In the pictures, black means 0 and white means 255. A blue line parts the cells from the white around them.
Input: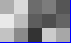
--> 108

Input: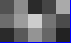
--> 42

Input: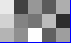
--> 151

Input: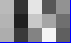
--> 229

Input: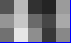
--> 49

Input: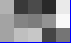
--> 75

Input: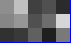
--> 64
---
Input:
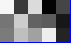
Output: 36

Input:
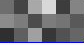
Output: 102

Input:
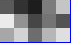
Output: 223

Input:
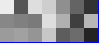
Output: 35

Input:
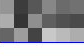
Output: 173

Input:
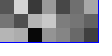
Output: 63

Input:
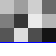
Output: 20

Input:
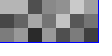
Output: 63

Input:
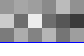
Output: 158

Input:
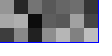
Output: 190
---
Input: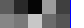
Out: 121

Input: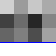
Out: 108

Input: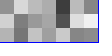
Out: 126

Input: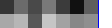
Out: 182

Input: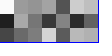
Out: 169

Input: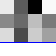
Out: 106

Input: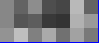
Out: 85

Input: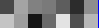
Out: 157
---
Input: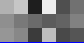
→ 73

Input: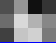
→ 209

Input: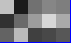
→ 72

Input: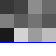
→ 156

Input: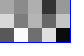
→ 223

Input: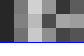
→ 69

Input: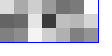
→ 128
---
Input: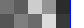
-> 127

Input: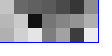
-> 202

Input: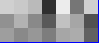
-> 178

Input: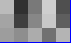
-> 63

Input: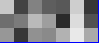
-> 123

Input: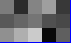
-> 102
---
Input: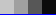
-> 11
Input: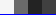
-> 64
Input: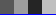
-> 191
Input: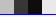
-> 233
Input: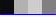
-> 128
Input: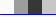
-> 199
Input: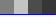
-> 54
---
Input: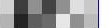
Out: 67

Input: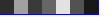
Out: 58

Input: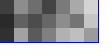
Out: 62

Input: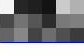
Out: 38

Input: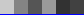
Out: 85

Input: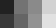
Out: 101
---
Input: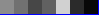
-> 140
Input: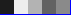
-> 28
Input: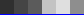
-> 48
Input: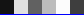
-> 19
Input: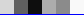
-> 215
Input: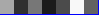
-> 168
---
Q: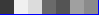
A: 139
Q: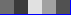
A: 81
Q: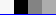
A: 173
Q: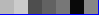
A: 135
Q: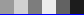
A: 28
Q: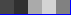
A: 129
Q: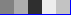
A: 195
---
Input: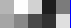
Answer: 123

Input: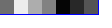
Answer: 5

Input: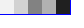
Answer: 32

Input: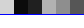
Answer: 142

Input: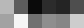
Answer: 36

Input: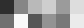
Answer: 155
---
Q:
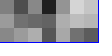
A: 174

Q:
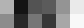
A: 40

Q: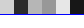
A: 43

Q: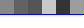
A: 98

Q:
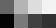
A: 243

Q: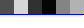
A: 214

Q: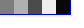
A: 125

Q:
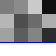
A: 174

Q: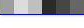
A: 220
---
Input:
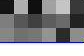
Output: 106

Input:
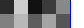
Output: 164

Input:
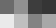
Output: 131

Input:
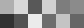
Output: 196

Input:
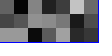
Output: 25

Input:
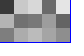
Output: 157
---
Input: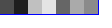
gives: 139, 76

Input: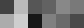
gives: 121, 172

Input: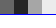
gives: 236, 102

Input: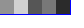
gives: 43, 146

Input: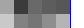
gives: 87, 201

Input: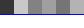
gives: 179, 54

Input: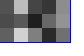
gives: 141, 96

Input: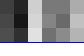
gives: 172, 78

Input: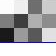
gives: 204, 25
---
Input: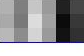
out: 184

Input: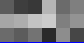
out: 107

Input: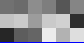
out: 38

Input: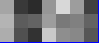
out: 173

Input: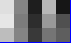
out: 189

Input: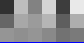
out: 149

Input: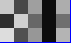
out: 221

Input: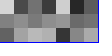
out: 98
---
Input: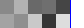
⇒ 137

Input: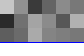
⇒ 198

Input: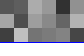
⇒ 86

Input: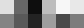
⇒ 224

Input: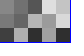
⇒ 135

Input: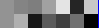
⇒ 147

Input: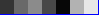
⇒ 52

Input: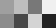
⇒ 159
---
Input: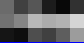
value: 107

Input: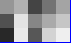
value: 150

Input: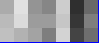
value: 171

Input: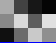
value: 171

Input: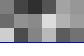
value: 126

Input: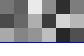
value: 118
